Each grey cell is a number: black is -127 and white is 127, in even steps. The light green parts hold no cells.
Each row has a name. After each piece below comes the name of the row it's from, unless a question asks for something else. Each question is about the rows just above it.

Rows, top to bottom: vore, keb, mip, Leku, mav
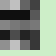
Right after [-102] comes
[-51]
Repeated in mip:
[-7]
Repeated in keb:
[-112]
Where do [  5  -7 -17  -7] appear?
mip

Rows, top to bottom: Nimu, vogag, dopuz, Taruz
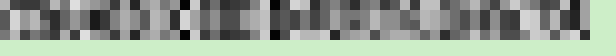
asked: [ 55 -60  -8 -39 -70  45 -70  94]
Taruz
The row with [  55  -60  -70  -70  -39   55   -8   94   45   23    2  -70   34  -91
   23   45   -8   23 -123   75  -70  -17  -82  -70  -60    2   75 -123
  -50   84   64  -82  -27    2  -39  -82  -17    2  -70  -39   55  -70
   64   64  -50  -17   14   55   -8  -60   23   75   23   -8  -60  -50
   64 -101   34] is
Nimu
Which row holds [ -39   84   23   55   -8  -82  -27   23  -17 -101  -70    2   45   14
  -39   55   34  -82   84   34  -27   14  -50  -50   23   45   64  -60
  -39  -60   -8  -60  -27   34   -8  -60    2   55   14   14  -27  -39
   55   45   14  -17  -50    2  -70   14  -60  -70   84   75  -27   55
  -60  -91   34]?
dopuz

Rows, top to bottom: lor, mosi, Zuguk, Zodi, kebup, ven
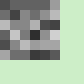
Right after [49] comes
[-50]
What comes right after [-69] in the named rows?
[-60]
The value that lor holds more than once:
[-29]
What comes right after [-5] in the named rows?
[-81]

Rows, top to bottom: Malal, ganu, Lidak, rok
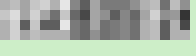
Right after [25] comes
[-75]
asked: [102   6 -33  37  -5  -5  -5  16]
Malal
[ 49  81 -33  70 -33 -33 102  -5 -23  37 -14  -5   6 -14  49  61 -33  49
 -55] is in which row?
Lidak
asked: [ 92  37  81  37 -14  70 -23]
ganu
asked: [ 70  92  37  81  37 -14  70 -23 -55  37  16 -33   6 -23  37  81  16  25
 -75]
ganu

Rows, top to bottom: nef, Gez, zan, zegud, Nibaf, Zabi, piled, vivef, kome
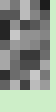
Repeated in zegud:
[17]
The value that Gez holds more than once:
[-40]
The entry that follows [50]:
[-62]

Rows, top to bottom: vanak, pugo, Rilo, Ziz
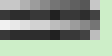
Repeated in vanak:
[71]
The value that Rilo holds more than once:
[82]
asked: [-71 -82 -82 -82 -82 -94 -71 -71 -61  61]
Ziz

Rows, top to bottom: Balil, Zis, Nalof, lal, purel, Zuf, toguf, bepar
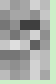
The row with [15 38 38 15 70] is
Zis
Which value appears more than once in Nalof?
[-64]
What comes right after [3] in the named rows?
[70]

